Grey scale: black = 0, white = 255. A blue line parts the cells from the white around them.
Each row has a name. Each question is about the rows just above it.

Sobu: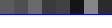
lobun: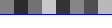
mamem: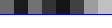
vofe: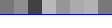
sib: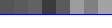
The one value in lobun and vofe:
[185]
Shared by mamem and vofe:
[65]
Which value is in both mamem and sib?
[157]
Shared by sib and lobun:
[128]
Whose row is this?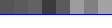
sib
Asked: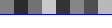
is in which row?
lobun

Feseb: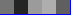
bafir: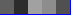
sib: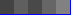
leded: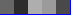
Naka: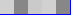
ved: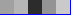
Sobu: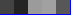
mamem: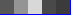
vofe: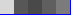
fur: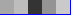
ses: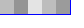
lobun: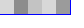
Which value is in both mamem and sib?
[73]
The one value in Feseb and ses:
[155]
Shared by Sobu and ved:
[161]
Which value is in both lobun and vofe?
[216]
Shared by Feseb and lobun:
[155]

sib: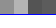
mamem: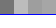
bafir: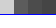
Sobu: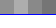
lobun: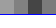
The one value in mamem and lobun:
[158]
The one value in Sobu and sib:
[144]
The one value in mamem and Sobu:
[117]
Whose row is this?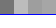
mamem

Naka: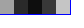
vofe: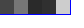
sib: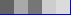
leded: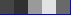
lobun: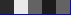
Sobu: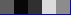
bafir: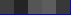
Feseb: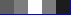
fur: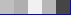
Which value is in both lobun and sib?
[99]
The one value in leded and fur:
[69]
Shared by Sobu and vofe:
[48]
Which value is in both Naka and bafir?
[56]

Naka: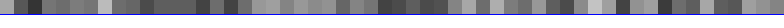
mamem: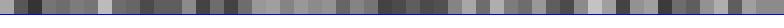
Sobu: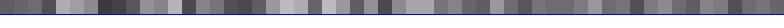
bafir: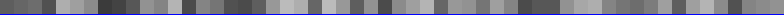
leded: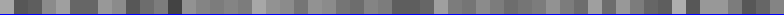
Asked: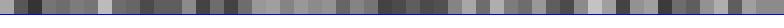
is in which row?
mamem
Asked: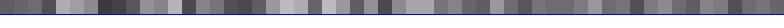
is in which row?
Sobu

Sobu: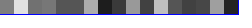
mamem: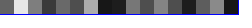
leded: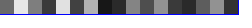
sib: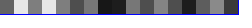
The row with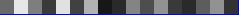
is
leded
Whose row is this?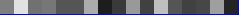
Sobu
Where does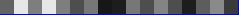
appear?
sib
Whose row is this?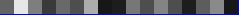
mamem

